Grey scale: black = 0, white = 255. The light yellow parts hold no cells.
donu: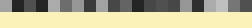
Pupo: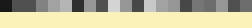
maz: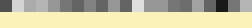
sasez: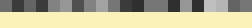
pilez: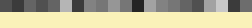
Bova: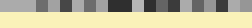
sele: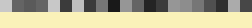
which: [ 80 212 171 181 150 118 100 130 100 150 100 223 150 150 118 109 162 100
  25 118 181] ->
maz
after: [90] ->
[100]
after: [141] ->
[118]
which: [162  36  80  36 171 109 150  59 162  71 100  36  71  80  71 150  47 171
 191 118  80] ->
donu

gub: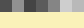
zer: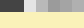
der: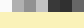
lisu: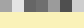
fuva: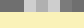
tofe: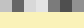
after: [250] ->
[176]
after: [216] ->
[228]
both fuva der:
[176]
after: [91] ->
[133]

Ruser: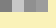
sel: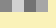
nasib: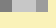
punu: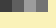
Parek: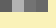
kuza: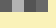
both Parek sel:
[115]
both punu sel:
[115]
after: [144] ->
[156]
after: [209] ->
[115]
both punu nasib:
[156]
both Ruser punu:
[156]

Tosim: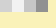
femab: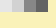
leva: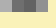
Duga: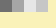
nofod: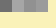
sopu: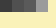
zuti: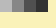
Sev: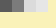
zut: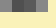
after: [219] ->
[230]
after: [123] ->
[219]
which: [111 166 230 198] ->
Duga

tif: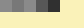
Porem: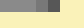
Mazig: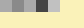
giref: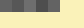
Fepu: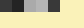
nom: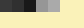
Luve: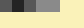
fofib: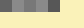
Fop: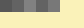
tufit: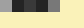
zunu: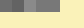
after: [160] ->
[36]
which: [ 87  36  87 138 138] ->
Luve
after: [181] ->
[57]
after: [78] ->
[99]
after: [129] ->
[99]
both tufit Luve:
[36]

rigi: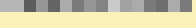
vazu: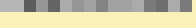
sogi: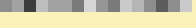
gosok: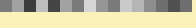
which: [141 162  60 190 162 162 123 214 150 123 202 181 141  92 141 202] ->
sogi
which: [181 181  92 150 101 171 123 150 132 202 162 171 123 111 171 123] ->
rigi

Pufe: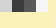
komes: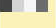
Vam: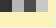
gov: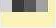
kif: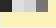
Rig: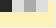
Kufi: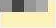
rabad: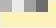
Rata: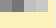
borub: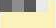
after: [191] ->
[200]
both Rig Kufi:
[171]
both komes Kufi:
[69]

